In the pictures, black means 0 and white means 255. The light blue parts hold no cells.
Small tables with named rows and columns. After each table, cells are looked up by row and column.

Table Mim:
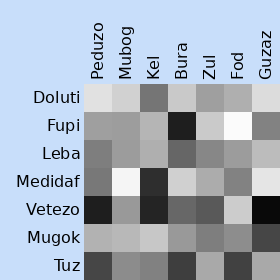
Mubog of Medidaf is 245
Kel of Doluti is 117
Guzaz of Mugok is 70
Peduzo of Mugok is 178
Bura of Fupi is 30
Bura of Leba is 102
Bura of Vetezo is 103
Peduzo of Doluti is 225

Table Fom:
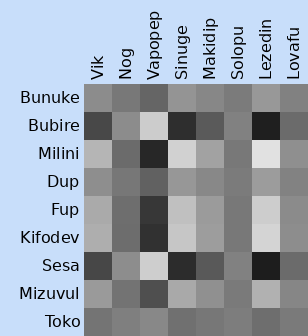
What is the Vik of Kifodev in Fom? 174
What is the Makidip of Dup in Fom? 136
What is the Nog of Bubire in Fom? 140
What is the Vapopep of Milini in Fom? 39
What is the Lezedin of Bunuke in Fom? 152
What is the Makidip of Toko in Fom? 119
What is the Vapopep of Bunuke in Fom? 101
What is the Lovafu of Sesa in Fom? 107
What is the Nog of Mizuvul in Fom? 115
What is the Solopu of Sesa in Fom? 129
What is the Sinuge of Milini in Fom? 209
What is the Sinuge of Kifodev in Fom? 198
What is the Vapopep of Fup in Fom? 55
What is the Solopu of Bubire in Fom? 129
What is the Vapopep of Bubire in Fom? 204
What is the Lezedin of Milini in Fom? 225

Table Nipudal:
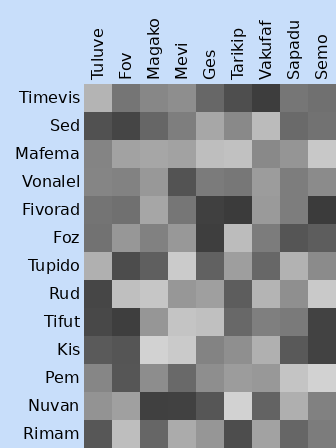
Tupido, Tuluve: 176
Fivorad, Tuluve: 116
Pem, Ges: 142
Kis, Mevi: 202
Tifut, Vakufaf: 127
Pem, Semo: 210
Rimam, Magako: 102
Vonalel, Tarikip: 119
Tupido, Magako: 95
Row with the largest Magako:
Kis

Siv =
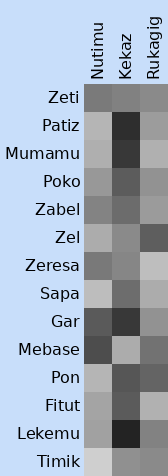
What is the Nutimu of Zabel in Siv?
131
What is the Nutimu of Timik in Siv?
207
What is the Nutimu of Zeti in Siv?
122
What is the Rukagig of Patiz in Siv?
156
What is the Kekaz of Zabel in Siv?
108
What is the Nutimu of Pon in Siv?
181
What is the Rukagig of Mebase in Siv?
114
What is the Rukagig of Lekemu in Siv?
130
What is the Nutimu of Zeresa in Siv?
121
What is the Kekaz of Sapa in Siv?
109
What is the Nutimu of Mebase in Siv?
77
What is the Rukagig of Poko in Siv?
146
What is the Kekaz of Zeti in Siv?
129
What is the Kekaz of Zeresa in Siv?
134
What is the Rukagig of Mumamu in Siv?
176
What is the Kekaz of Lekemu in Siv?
35
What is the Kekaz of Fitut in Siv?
91

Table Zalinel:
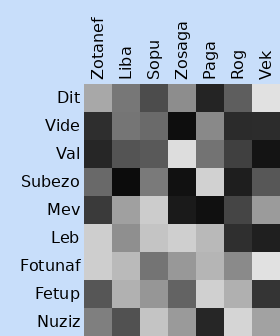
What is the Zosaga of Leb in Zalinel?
207
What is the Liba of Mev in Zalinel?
160
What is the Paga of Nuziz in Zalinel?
38
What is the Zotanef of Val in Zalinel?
38
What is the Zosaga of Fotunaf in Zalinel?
152
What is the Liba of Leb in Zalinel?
143
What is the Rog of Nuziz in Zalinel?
213
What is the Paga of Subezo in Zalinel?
209
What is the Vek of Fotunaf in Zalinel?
225
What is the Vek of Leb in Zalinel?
31
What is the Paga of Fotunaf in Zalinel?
181
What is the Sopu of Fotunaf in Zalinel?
116
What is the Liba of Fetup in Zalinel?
177
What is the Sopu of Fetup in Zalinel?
150
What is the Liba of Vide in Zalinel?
117
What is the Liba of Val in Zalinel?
84
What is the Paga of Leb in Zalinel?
185

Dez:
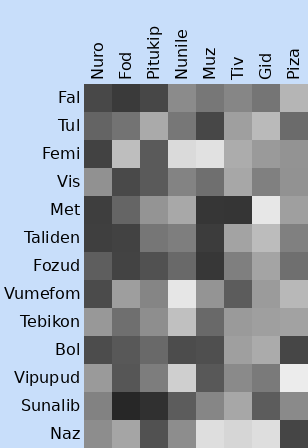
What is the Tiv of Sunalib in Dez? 167
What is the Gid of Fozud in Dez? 164
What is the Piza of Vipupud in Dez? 236
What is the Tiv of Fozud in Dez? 127
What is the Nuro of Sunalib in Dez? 130
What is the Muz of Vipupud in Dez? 88
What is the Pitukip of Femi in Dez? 90
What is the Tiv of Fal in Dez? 134
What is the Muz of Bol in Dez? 79
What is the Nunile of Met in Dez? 168
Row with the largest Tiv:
Naz

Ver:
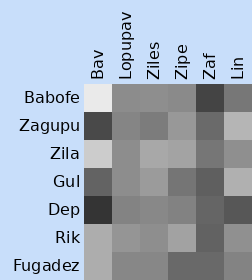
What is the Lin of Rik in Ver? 144
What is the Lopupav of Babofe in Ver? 140
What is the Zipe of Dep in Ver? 130
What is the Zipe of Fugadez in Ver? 105
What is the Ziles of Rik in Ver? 142
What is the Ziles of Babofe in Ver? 142
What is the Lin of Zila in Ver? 143
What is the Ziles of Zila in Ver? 168
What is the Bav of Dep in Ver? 52

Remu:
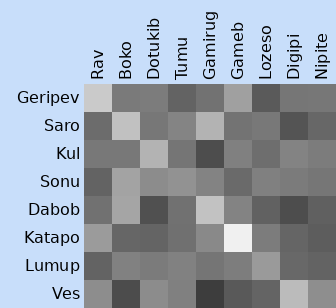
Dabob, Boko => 165
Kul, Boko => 120
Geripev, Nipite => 119
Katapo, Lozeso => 124
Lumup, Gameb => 125
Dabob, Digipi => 77
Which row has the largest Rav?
Geripev

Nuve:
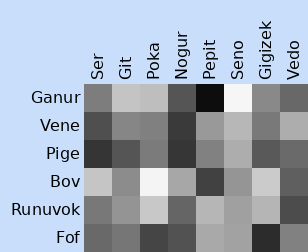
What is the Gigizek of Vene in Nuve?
121
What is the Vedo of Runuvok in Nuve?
76
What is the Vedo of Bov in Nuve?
95
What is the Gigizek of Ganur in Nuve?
137
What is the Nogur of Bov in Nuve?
167
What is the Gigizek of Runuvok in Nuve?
181
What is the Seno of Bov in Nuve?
149
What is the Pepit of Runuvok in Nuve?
182
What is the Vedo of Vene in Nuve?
173

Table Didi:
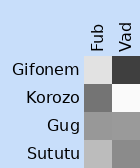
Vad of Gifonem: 63
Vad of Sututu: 139
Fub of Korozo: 116
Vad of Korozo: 250
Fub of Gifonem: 226
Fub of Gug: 152
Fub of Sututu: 188
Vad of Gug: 154

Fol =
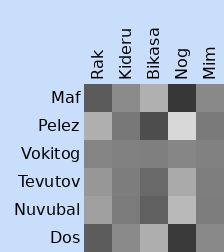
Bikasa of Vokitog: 127
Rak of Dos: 92
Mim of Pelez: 122
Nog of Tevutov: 170
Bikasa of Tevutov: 105
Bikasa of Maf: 176
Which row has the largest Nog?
Pelez

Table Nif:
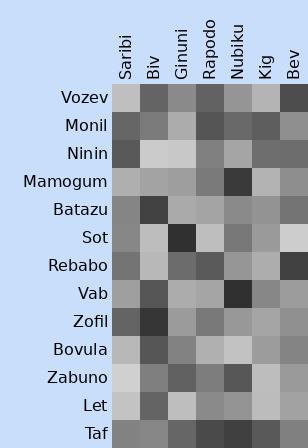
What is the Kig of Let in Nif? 188
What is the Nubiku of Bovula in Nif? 194
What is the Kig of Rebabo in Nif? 173
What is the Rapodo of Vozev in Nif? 98
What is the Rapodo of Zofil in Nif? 121
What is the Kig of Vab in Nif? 135
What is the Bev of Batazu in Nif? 116
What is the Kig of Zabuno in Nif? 189
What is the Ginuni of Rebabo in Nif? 108
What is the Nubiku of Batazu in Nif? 138
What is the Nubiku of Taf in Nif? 64
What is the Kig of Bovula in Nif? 156
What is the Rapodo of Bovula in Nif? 176
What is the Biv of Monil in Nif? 123

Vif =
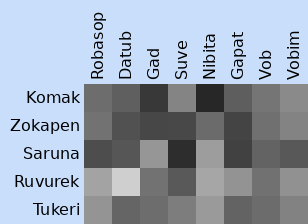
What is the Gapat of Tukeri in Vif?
99
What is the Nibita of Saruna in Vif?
157
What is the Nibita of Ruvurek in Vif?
166
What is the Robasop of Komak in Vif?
109
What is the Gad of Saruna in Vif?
150
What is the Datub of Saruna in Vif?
86
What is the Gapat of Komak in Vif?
94
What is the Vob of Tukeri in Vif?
108
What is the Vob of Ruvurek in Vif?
113
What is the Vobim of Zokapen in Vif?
131
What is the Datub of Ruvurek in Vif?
207
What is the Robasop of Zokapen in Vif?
114
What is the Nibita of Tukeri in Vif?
154
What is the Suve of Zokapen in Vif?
72
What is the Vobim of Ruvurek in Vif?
145
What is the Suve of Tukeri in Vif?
125
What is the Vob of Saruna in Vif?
99

